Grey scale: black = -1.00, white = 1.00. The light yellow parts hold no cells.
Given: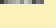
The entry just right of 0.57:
0.31
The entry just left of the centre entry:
0.44
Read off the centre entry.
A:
0.08

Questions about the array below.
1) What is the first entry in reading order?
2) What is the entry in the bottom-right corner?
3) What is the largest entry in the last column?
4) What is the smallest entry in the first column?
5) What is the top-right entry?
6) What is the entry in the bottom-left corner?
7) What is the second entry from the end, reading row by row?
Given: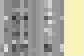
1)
0.40
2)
0.09
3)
0.63
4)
0.09
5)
0.09
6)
0.40
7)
0.19

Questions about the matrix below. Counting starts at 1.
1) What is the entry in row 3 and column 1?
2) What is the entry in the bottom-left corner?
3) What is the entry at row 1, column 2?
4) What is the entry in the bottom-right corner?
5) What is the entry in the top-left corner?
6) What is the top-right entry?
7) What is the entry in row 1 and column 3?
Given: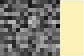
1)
0.17
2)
-0.07
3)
-0.54
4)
-0.29
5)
-0.80
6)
-0.80
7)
-0.18

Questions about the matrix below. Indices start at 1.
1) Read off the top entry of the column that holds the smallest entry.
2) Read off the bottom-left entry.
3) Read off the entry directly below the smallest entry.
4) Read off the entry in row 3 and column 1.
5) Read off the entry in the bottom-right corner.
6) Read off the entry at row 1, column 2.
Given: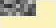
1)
0.16
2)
-0.28
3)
0.05
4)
0.05
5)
-0.28
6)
0.27

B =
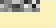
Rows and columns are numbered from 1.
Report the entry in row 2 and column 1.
0.52
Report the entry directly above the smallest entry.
0.73
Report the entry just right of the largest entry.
0.40
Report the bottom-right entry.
0.04
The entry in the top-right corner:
-0.43
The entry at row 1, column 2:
0.04
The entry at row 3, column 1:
0.16
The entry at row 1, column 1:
-0.31
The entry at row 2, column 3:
-0.09

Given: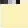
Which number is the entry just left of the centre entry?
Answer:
-0.51
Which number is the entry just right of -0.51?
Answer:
0.41

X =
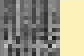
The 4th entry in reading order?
-0.44
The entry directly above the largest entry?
-0.19
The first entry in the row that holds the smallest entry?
-0.07
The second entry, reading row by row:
-0.32
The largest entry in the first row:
0.26
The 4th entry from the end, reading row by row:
0.05
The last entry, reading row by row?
-0.19
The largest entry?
0.61
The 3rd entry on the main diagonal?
-0.32
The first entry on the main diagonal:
-0.07
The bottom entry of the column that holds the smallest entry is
-0.32
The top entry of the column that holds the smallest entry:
0.05
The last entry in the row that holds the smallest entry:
-0.32
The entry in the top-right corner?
-0.07
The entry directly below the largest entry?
-0.07
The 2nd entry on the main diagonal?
-0.32
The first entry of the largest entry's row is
0.05
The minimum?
-0.80
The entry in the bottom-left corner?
0.05
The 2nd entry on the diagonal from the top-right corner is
0.05
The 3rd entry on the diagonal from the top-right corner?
0.05
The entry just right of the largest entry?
0.26
